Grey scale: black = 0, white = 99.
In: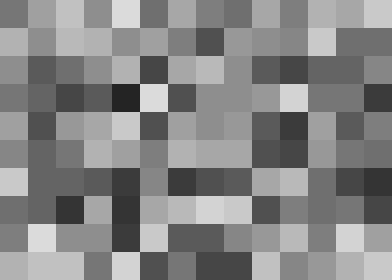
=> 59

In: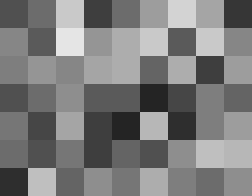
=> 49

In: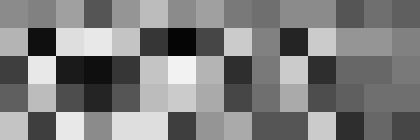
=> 18

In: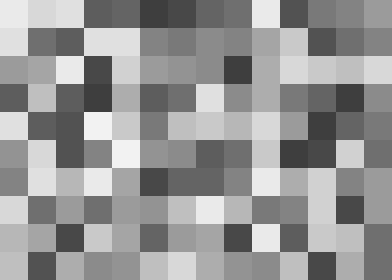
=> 28

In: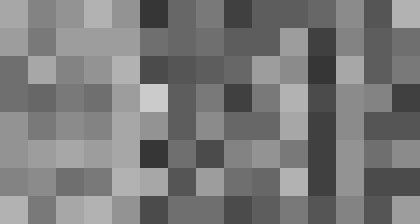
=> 51
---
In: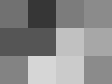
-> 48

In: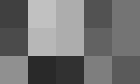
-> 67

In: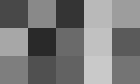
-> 20

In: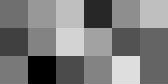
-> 74

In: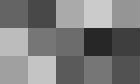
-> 66

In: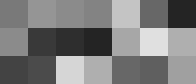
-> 54
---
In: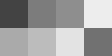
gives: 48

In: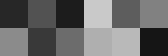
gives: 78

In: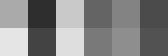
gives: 39

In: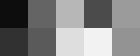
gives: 71

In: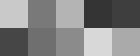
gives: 70

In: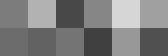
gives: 52

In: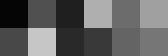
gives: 68

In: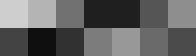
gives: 12

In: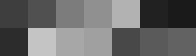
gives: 69
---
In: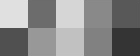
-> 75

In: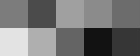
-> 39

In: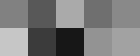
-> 9

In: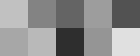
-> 18

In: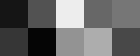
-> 57

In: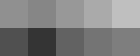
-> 38

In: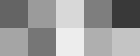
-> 92

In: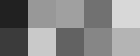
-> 38
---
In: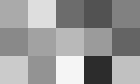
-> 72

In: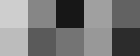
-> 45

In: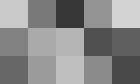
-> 70

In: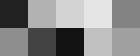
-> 7

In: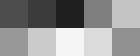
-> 95

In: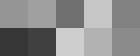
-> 80
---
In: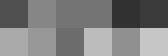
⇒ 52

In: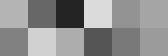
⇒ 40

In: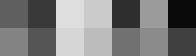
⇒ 22

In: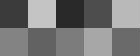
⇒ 76

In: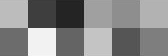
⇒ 24

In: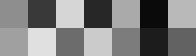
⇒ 22
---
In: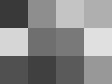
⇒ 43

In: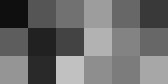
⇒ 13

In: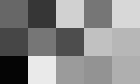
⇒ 46

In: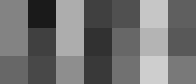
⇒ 25

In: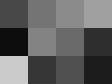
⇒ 51

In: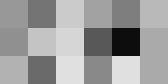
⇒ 76

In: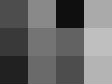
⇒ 45
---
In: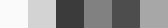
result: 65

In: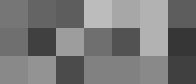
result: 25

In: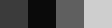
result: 80

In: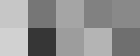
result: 43

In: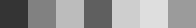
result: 60

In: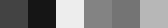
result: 71

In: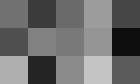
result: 35
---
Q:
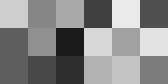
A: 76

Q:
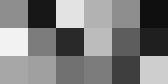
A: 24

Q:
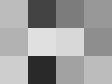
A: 63

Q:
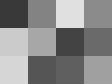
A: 37

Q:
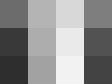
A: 94

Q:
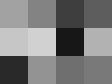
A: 43

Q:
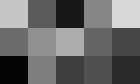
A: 31

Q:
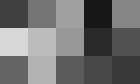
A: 28

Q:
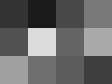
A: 36

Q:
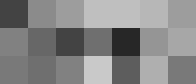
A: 68
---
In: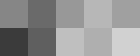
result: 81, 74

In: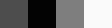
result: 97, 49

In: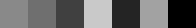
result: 78, 63

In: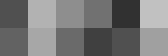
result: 75, 69

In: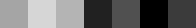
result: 83, 70

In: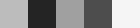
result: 95, 73

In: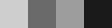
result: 80, 61

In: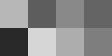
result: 83, 71

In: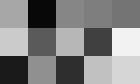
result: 94, 83
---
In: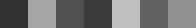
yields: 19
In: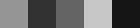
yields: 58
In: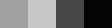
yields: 62
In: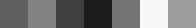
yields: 37
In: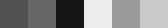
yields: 31
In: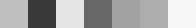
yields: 74
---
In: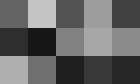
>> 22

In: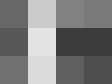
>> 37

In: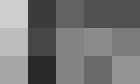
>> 41

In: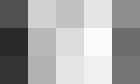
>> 93

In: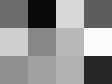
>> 69

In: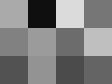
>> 29
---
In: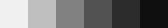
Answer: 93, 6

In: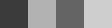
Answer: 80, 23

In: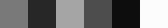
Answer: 98, 5

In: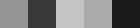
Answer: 76, 10

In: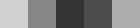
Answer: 81, 20

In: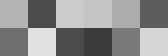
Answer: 87, 23

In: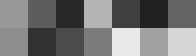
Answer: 90, 13

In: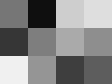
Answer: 93, 6
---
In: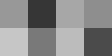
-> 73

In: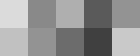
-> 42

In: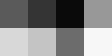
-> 42

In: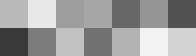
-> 75

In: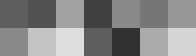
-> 86

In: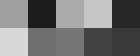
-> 46
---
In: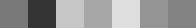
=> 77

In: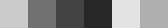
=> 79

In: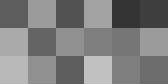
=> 72

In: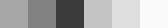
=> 86

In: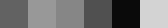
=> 59

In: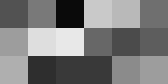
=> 86

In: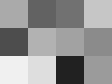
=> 86

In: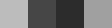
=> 62

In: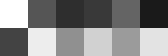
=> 92
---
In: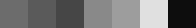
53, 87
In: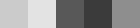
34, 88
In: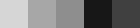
55, 83
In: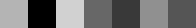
40, 81
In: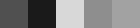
84, 84
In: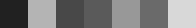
35, 84
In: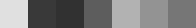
36, 87
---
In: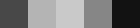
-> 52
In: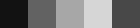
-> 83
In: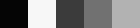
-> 44
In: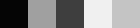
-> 93
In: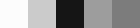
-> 61
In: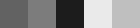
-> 91
